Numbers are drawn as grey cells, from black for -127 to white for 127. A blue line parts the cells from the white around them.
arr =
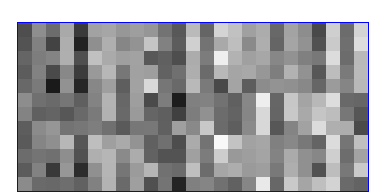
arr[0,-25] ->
-49
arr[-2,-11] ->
38
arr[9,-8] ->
36
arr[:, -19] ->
[38, 47, 42, 55, 31, 51, 50, -15, 31, 54, 53, 51]
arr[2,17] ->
39
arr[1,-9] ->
10
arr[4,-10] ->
36
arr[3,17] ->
23
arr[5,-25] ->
13
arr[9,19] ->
43
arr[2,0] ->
-26
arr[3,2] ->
-53
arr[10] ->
[-36, 2, -70, 23, -83, 16, 53, -9, 27, 54, -14, -20, 63, -19, 38, 45, 26, 30, -6, 46, 16, -46, 61, -7, 74]
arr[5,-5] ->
36
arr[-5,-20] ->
-1
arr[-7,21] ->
56
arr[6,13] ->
17
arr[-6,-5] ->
41
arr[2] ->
[-26, -2, 4, 47, -48, 64, 42, 31, 34, -39, -31, -49, 44, -3, 110, 50, 32, 39, 7, 18, 0, -7, 92, -19, 57]
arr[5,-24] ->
-15
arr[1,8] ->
19
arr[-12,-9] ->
32
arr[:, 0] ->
[-49, -44, -26, -35, -23, 13, 3, -34, -37, -19, -36, 11]
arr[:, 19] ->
[35, 37, 18, 50, 16, 71, 72, 4, 8, 43, 46, 73]
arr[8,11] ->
-50
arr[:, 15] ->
[65, 62, 50, 37, 36, -31, -28, -33, 67, 25, 45, -30]
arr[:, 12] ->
[58, 80, 44, 46, 57, 0, -2, 9, 43, 32, 63, 0]
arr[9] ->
[-19, -11, -15, 14, -46, 47, 54, 10, 44, -29, -44, -44, 32, -3, 77, 25, 30, 36, 3, 43, 16, 7, 79, -18, 35]
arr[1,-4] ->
-46
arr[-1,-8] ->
105
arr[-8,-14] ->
-22
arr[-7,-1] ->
-25
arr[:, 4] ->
[-69, -93, -48, -67, -89, -32, -22, -8, -41, -46, -83, -30]
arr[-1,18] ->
-24

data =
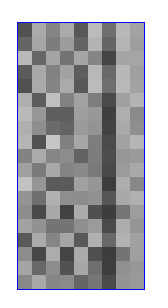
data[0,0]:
-45
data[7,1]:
14
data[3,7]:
56
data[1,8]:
30
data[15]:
[-37, 42, 5, 37, -38, 48, -23, 50, 33]
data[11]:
[65, 21, -37, -37, 33, 22, -67, 45, 8]
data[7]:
[47, 14, -20, -28, 26, 19, -61, 41, 15]
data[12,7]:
40
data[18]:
[8, 41, 6, 10, -26, -9, -53, 20, 25]
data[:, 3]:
[42, 28, -12, 34, 42, 2, -33, -28, 0, 13, 4, -37, 14, -61, -11, 37, -59, -45, 10]
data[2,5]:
5
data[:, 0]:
[-45, -26, 57, -36, -46, 46, 58, 47, 53, 3, 32, 65, 20, 13, 34, -37, 13, 37, 8]
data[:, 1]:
[42, 38, -24, 41, 42, -35, 23, 14, -46, 42, -5, 21, -16, -54, 18, 42, -56, -23, 41]
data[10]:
[32, -5, 40, 4, 9, -5, -54, 27, 41]
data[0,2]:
5
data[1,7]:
54
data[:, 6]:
[-16, -26, -59, -22, -16, -53, -64, -61, -53, -50, -54, -67, -41, -66, -53, -23, -66, -65, -53]
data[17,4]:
39
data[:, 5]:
[59, 52, 5, 56, 59, -2, 24, 19, -2, -3, -5, 22, 18, -47, 27, 48, -48, -16, -9]
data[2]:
[57, -24, 36, -12, 37, 5, -59, 37, 38]
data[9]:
[3, 42, 6, 13, -28, -3, -50, 23, 26]

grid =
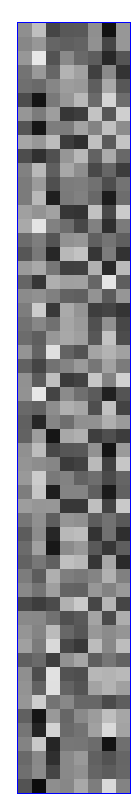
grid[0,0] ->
15
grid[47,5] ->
35
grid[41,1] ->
-66
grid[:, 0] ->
[15, 7, 23, -12, -16, -51, 22, -43, 38, -50, 1, -4, -4, 32, 41, -19, -41, 26, -26, 11, -2, -13, -19, 20, -30, 17, 18, -22, -31, -29, 16, 20, 25, -2, 29, -9, -35, -20, -29, -3, 9, -53, 9, 21, 32, -32, 15, 19, 22, -31, -10, 3, -22, -16, -44]
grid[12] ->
[-4, 57, -96, -5, 1, -23, -99, -18]
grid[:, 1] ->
[63, 23, 104, 25, -22, -107, -4, -105, 23, -79, 57, 27, 57, 19, 100, -1, -6, 41, -73, 17, 76, 7, -33, -28, -59, -36, 103, -29, -89, 29, 61, 13, 76, 70, 22, 16, 12, 33, -8, -35, -11, -66, 8, 4, -4, -21, -50, -29, 78, -106, -91, 72, 9, 11, -115]
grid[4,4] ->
25
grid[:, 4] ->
[-38, -28, -22, 33, 25, 56, -66, 35, -81, 56, 14, -1, 1, -76, -55, 23, 67, -63, 33, -32, 20, 26, 31, -44, 26, -61, -16, 38, 16, 48, -39, -62, -29, 4, -72, 16, 61, 25, 56, -7, -29, 74, -38, -41, -71, 38, -49, -43, -24, 10, -12, -9, 25, 17, 40]
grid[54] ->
[-44, -115, 14, 7, 40, -2, 89, 3]
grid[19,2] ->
0
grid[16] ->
[-41, -6, -88, 56, 67, -73, -3, -77]
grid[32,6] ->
-53
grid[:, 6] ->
[-109, -58, -88, 10, 41, 85, -41, 65, -37, 43, -25, -50, -99, -54, -81, -11, -3, -86, 101, -37, -59, 17, 67, 51, 34, 3, -95, 65, 47, -48, -107, -63, -53, -101, -61, -13, -14, -73, 39, 49, 2, 54, -53, 11, 8, -9, 51, 51, -53, 63, 90, -108, -45, -35, 89]
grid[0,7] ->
23
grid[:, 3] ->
[-39, -32, 10, 51, 29, 23, -73, -3, -67, 22, 40, -3, -5, -73, -18, 18, 56, -64, 32, -29, 42, 38, 40, -28, 4, -69, 11, 48, -17, 40, -41, -69, 2, 4, -72, 21, 56, 11, 64, -1, -27, 49, -48, -24, -56, 17, -45, -28, 8, -25, -21, -8, 9, 9, 7]
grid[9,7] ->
-23
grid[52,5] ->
-30
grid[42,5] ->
36
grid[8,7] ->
68
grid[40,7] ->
25
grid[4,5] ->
-33

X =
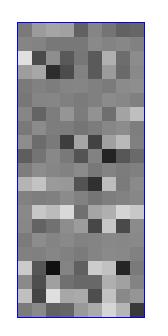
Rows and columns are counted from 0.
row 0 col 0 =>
-5
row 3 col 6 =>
27
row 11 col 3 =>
24
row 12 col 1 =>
-1
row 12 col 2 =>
0
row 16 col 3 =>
1
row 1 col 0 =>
5
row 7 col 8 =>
-1
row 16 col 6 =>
10
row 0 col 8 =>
-25
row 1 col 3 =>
-7
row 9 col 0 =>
-33
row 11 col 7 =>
-4
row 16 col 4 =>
-4
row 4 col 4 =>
5
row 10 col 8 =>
0
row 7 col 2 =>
-2
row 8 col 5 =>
-61
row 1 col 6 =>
3
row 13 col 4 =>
-15
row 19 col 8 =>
21
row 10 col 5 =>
-7
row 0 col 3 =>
33
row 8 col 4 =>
37
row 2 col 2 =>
14
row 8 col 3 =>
-65
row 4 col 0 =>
-5
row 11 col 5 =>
-79
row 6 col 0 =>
6
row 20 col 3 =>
-26
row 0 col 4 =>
-30
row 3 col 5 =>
-37
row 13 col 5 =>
37
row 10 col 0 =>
-2
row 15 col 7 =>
7
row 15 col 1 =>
12
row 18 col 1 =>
-49

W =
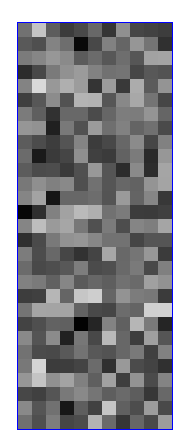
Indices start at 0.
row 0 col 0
-14
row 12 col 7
26
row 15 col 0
-80
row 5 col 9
-11
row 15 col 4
22
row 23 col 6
-44
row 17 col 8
-5
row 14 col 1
61
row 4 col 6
28
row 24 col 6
-79
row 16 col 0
-3
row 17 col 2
-49
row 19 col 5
78
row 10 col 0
-35
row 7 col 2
-95
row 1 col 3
-17
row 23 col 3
-38
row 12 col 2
-105
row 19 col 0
-66
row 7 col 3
-6
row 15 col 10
-42
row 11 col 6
-42
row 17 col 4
-2
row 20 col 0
-11
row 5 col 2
12
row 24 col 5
-20
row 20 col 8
-27
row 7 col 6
-16
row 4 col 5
-75
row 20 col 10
81
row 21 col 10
-90
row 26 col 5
-10
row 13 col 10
-63
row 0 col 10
-66
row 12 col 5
-18
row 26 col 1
-63
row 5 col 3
-45
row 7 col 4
-46

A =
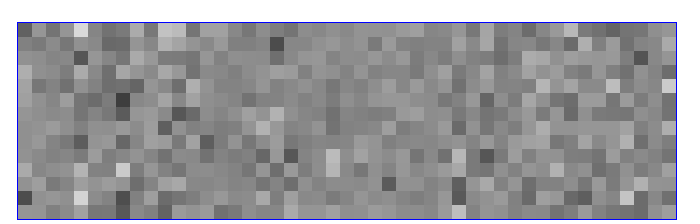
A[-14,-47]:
-30
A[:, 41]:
[-14, 0, 22, 22, 10, 27, -5, 22, 9, -11, -16, 25, 15, 2]
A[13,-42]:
-8
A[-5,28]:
-10
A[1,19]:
7
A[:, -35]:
[-10, 20, -9, -12, 47, 34, -21, 1, 34, 9, 12, 8, -1, 19]
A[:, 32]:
[-7, 9, 2, 8, 12, 24, 8, 18, 4, -5, -5, 21, 10, 3]
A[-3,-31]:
7
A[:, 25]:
[18, -5, 23, 2, 14, 20, -2, 8, 20, 19, 16, 18, 11, 27]
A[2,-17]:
-2
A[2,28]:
-3
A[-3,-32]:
4
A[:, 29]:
[6, 3, 8, 15, 9, 12, 13, 12, 7, 9, 15, 3, 5, 8]
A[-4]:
[42, 7, 14, 18, 52, 2, 1, 75, -2, 22, 2, -9, 12, 13, 8, 3, -9, 21, -17, 25, -2, 14, 53, 9, -8, 16, 4, 23, 8, 15, 26, 40, -5, -10, 16, 2, 21, 14, 49, 9, 17, -16, -5, 17, -3, 8, 32]
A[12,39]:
-22
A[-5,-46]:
10
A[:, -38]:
[-7, 7, 24, 10, 21, 13, 26, 29, 32, 5, 22, 4, 30, 0]
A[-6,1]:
24
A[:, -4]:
[-11, -14, -1, -14, -1, 27, -9, 34, 49, 1, 17, 21, 68, -12]
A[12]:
[-50, 17, 22, 16, 84, 12, 3, -49, 1, 30, -19, -10, -1, 13, 24, 10, 12, 41, -1, 31, 9, 11, -4, 5, 21, 11, 15, 5, -1, 5, 23, -38, 10, 18, 26, 1, -21, 31, 23, -22, -33, 15, 6, 68, -19, 8, -15]
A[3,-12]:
10
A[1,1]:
-5
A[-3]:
[18, 30, -5, 5, 30, 19, 28, 20, -17, 4, 32, 40, 8, 7, 11, 4, 7, -10, 4, -17, 16, 3, 12, 12, 10, 18, -36, 17, 17, 3, 11, -32, 21, 41, 2, 21, -17, 2, 2, 14, -8, 25, -4, 21, 49, 19, 18]
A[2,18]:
-16
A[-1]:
[21, 20, 0, 11, 33, -8, -7, -39, 9, 0, -28, 26, 19, 26, -14, -6, 14, 6, 7, 42, 21, 21, 32, 15, 16, 27, 22, 12, 13, 8, 26, 62, 3, 20, 16, 2, 10, 9, -12, -1, 26, 2, -8, -12, -19, 17, 30]
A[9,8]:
19
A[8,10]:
27
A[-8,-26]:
2
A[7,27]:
-2
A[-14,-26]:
8
